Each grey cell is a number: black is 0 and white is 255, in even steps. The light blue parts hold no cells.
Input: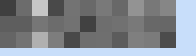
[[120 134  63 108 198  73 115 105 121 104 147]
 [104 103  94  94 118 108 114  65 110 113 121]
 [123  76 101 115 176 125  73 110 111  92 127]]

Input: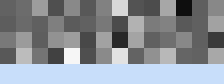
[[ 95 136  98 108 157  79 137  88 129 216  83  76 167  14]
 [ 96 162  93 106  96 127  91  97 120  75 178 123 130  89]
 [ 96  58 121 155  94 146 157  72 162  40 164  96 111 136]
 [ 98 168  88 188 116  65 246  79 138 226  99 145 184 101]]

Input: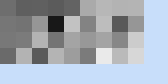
[[179 180 110  95  96  91  99 170 183]
 [ 89 150 118 115 150  24 194 131 189]
 [135 204 120 123 179 116 164 152 164]
 [186 215 106 179  90 180 157 123 234]]

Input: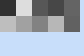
[[ 71 100  49 221  87]
 [183  97 190 161 130]]

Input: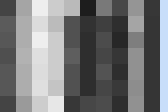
[[149  55  68 165 238 204 186  29 121  72]
 [165  53  91 173 220 187  81  50  63  46]
 [126  53  87 173 238 204  81  46  76  39]
 [145  53  79 178 223 204  94  46  70  54]
 [145  53  87 173 220 204  81  46  83  46]
 [141  53  87 173 223 196  81  46  70  57]
 [145  53  68 154 205 231  55  71  76  46]]

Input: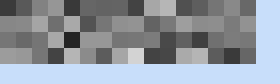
[[137 104  59  89 130 150  57 102  99 100  67 167 182  80  94 117]
 [123 146 135 137 165 111 169  83 118 144 147  99 121 158 140 142]
 [124 120 118 105 117 168  36 151 151 117 119 124  73  97  64 112]
 [ 58 102 156 152 118  67 181 139  92 166 211  67  71 170 181  92]]
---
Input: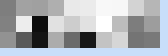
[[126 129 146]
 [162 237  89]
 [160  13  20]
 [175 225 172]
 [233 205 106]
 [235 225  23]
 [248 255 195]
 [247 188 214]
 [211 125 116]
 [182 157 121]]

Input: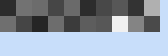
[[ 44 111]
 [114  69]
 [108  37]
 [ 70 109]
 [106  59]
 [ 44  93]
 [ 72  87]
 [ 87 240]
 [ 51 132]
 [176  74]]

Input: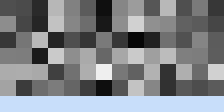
[[ 79 141  55 126 172 163]
 [ 75  70 118 125 173  59]
 [ 42  37 185  26 169 109]
 [183 194  36 202  64 124]
 [129 134  79 142 113 101]
 [ 91 109  53 170 174  61]
 [ 15  24 122 103 239  14]
 [134 142  54 167 120  84]
 [156 209   6 202  97 195]
 [ 86 144  33 159 178 134]
 [184 137 112 188  50  49]
 [ 79  97  81 127 175  88]
 [122  91 133 125 107  77]
 [ 55  70  92  93 209  91]]

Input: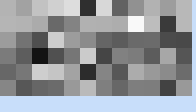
[[179 181 156 123 103 134]
 [162 179 115  93 119  87]
 [194 171  79  19 206 102]
 [208 105 205  80 197 107]
 [221 131 156 118 163 153]
 [ 47 177 139 203  44 186]
 [216 176 101  69 133 127]
 [ 98 173  92 129  87 103]
 [145 249 106 124 172 126]
 [178 189 107  92 153 125]
 [157  58  75 167 139  66]
 [184 184  73  85 108 153]]

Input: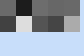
[[106  65]
 [ 28 221]
 [109  84]
 [103  69]
 [105 171]]

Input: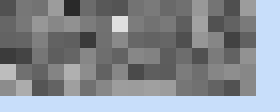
[[ 81 102  99  59 189 140]
 [119 120 101  68 112 172]
 [115 151 128 118  99  85]
 [156 135  98  94 132  99]
 [ 41 145  95 101 176 159]
 [107 124  58 135 141 113]
 [ 88 113 112 110  98 135]
 [ 84 223 138  99 135 157]
 [115 124 103 135  74 156]
 [122 114  99 130  94 160]
 [105 121 102  93  92 156]
 [112  94  79 109 124 118]
 [152 162 150  81 111 113]
 [116  81 134 123 134  99]
 [ 79  98  66  98 142  82]
 [156 122  97 146 135 136]]

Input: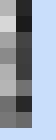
[[181 215 163 138 177 181 111 119]
 [ 39  27  68  62  60 114  40 105]]
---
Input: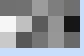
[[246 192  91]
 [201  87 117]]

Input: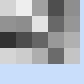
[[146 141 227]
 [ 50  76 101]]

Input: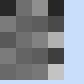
[[123  99  93]
 [ 89 112 130]]

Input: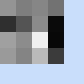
[[ 47  84 139]
 [160 140 239]]

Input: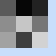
[[141 198 118]
 [162  62 210]]

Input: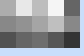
[[136 146 165]
 [ 81 101 110]]

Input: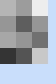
[[150  94 150]
 [167 149 113]]

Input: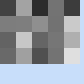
[[125 126 143]
 [ 99 199 101]]
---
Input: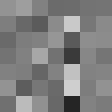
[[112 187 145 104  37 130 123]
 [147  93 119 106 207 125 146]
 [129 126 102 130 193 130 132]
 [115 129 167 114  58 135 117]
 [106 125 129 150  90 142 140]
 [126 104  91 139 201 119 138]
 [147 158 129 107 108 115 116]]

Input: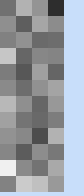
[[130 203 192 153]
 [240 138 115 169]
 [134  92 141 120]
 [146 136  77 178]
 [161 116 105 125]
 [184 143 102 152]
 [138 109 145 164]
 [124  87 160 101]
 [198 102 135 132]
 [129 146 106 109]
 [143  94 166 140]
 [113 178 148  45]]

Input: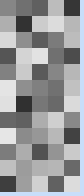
[[ 62 158 208  97 220]
 [192 156 177 182 105]
 [124 173  82 148 202]
 [230 139 151 184  66]
 [103  96 173 207 136]
 [224  48 119 105 218]
 [228 143 128 113 193]
 [129 202  90 134 183]
 [ 85 212 226 112  76]
 [216 142  92 123 188]
 [175  50 204 220 183]
 [134 112  96 188  54]]

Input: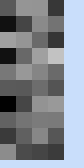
[[140  75  69  59]
 [ 58  96 135  86]
 [ 98 116 123 122]
 [  1  70 147 153]
 [ 90  89 109  84]
 [120 152 133 106]
 [ 17 104 160 194]
 [160 149 106  53]
 [ 17  69 138 115]
 [ 90 149 148  55]]

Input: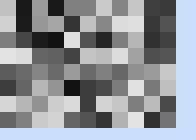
[[100 127 203 212 100  84  52 177 227  49 115]
 [214 181 147 205 218  61 210 198 125 186  75]
 [ 60 100 183 149  17  61  75 123 225 122 191]
 [ 91 106 132 106 154 105 127 103 143 155 200]
 [226 221 100  96  67 196 188 221 161  78  86]
 [125  69  27  18 222  84  36 126 183  50  66]
 [209  27 150 166  52 193 135 220 223  57  83]
 [193  24 155  24 128 128 203 132 197  63  58]]

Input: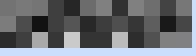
[[ 42  64 168  53 203  52  51 186  46  80 127 127]
 [123  77  17  63  85  40  60  79  53  95  25  70]
 [115 121 116  63  38 108 127  50 128 111  68 119]]
